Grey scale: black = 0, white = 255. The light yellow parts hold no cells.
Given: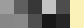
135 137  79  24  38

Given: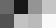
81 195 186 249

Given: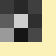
93 206  47

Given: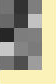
104  58 194
199 132 123

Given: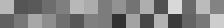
97 120 168 142 111  87 128 124  50 163  71 178  59 100 120 205

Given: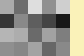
 54 137  94  68  24
143 135 163 103 137
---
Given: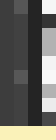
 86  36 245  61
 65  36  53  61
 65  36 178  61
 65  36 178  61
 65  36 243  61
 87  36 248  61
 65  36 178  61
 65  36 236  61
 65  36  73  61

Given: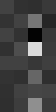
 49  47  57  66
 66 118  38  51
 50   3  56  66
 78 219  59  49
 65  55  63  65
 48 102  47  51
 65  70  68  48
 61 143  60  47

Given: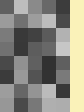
189 138 104  60  96
113 157 189  74 155
 57  65  91 178 123
 56  93 104 198 113
145  96  49  95  73
153  83  50 122  59
102 148 187  56 157
 74 120 175 173 151

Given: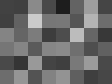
 64 138  73  29  99 158  69  66
 98 203 119 120  85 180 109  64
101 124  61  77 188 102  56 132
133  90 134 138 111  78  97 118
 53 153  68  63 121 155  73  73
149  83 130 147  95  63  71 109

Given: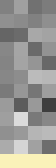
160 113 124 129
139 129 143 144
107 168 163 101
165 106 147 135
164 149 104 132
141 187 183 135
151 118 158 122
 92 153  62 155
219 121 135 159
153 181 186 144
213 161 109 171

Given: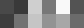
 57 207 120 249  83  73
114 197 147 167 107  61

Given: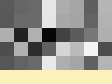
101 105 231 173 165  95 181  90
106 106 230 168 164  99 178  88
 33 176   7  66  91 119 175 175
177  44  97 213 187 244  77  78
 99 106 233 174 165  96 180  86

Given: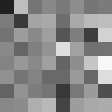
189 117 136 121 141 117 123  32
 57 164 169 110 169 186 189 124
156 138 159  85 126  61 210 115
101 128 147 222 161 113 114 137
152 138 160 100 142 198 248 131
117 131 105 105 154 103 221 144
147 125 117  56 120 155  78  99
140 174 184  68 157 169 172 136
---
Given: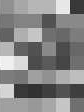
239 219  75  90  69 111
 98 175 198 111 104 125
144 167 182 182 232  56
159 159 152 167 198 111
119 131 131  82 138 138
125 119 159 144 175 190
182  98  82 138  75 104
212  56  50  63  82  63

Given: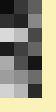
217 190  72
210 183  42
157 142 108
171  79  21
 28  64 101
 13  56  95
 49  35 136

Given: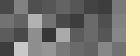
 61 200 142 149 121 106  99 135 114
 73 129  79  86  99  86  67  61 121
114  99 178 114  73  61 106  79 129
 92  73 142  54 170  92 106  86 135

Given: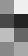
149 239
136 169
190 101
 72  35

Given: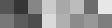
120  92  77 218 176 140 152 126
 85  53 134 203 168 188 108 231

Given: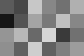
149 184 105 214  58 113
143  97 206  97 127 156
 22  84 164 121 192 135
 91  71 199 135 113 176

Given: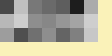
184 206 142 135 150 164 206
 73 192 120 106  94  29 171
157  79 112 142 100 128 199

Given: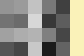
161 173 179 128  70
148 155 194 121  64
115 107 215  56  93
 85  70 200  27  99
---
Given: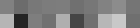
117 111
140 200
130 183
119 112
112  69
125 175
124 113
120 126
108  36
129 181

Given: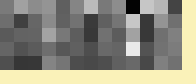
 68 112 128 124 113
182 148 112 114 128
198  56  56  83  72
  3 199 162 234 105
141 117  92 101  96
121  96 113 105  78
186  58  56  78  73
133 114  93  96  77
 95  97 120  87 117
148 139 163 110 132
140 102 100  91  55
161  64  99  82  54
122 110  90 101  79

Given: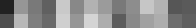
 90  95
 86 109
179 173
198 161
141 137
121  92
155 173
178 212
136 150
201 207
 96 105
121 126
150 184
 34  78

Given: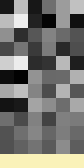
193  16  83  78  30 177  86 169 123 105  93
156 156 106  41 185 106 180 109 128 125 140
111   4 131 124  51 105  76 141  67 102  90
 23  34  87  58  44 147 132 164 129 134 115
190 238  46 117 236   2 191  25  75 111  97
 23 188 144  71 207  13 168  19 111  82  81

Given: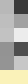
 58 161 236  78 199
184 190 194 147 148

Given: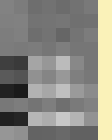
121 113 124 118 118 120 139 129 146  97
114 112 116 118 136 127 154 122 180  97
108 118 102 126 187 152 191 111 200 105
114 116 115 118 151 133 167 126 173 100
110 115 110 124 165 145 178 116 182  99
124 129 128 122  58  84  26 125  37 144
130 128 125 124  63  90  33 120  32 150
